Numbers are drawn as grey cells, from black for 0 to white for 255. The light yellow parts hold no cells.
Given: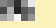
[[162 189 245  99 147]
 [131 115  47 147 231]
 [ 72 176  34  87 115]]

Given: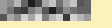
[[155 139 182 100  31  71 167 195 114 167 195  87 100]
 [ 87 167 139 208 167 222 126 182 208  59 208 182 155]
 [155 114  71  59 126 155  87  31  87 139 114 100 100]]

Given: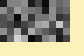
[[ 38 105 211 170  11  38 130 158  26  68]
 [142  81 170  52 170 118  93  68  38 130]
 [142  93 158 130 118 105  26 142  93 105]
 [ 26 130 130 142  26  68  11 130 105 118]
 [ 81  68  38  68  93 158 170  81 198  93]
 [ 81 105  11 142  52 118 118 142  52  68]]

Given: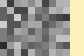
[[ 98  86 205  86 155  98 125  86  70  58]
 [ 43 155 193 125  98 110 125 155 110  86]
 [140  86 179  70 179 125 110 179 155 167]
 [125  86 167 155  98 140 110 155 155 140]
 [193  58 155 167 140 179  70 125 179 179]
 [125 110 125 140 155 140  98 140 193 193]
 [205  86  86 140 167 167  86 110 140 167]
 [ 98 179  70  70 193 125 110 179 167 193]]

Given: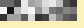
[[246  22 190 232 246 149 204 121 106 133 121]
 [ 52 162 162  93 219  52  67 190 133  93  79]
 [106 106  67 232 162 177 219 232 190  79  52]]

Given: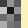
[[200  22 149]
 [173 119 107]
 [ 62 149  91]
 [107 134  76]]

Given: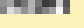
[[131 218 189 146 177 100 131 161 248 100]
 [146 161  84 116 177 116  59  72 203  84]]

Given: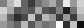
[[127 184 221 100  60 113 141 169 113 234 153 209]
 [153 127 100 184  87 141 113 127 249  45 196  15]
 [209 169  87 100  87 169  87  72 127  31 113 196]
 [184 100  45  72 196  72 184 153  60 153  60 169]]

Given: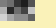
[[209 166 140 140  96]
 [178  41 110  67 194]
 [125 110  53  29  83]]
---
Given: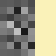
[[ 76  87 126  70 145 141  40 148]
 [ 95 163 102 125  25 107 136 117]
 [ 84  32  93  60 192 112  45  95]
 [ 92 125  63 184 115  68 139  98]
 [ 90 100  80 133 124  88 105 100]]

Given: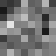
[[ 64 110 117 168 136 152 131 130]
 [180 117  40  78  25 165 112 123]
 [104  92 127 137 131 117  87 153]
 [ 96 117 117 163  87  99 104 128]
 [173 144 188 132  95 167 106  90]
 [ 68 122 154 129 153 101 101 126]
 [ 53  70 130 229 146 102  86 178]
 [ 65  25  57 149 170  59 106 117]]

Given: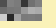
[[127 170 121]
 [113 176 124]
 [ 54 153 122]
 [123 120 162]
 [129 118  41]
 [ 79 109 204]]

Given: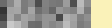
[[142 124 143 133]
 [187 176 129 123]
 [ 79 130 164 159]
 [156 138 175 187]
 [118 150  73 145]
 [121 103 148 135]
 [129 127 148 148]
 [ 77 111 131 107]
 [137 165 155 110]
 [124 123 164 160]
 [172 166 135 187]
 [136 163 167 201]
 [107  52  66  97]]

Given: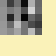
[[103 107  75  56  92]
 [175 210 103  76 185]
 [ 11  78   4 117 117]
 [113 136 138 191 164]
 [ 61 120  36 107 139]
 [140 147 146 152 154]]

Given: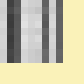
[[ 96 100  97  98  98  97  95 101  99]
 [208 202 213 216 207 214 211 205 206]
 [ 97 108  92  87 101  92  95 106 104]
 [206 195 212 219 202 217 208 198 200]
 [208 203 211 212 207 210 208 204 204]
 [216 209 221 226 214 223 219 212 213]
 [ 89  96  87  89  90  89  91  89  92]
 [ 65  74  61  59  65  59  62  70  67]
 [209 205 209 214 209 212 211 207 208]]

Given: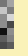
[[164 125 213  72 141 129  91]
 [118 197 140 141  16  94  74]]

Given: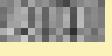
[[103 122 126 124 143 131]
 [143 137 138 135 108 124]
 [148 121 130 127 142 130]
 [134 181 183 186 130 173]
 [119  85  79  80  46  92]
 [ 70 157 176 169 103 170]
 [ 89 132 137 135 152 122]
 [120 159 154 147 119 158]
 [145  99 100 103  81  94]
 [134 164 150 161 135 161]
 [165 103 100 103 181 115]
 [107 177 166 181  67 199]
 [156 164 166 161 116 156]
 [128 132 151 159 199 152]
 [137 111 118 102 173 117]]
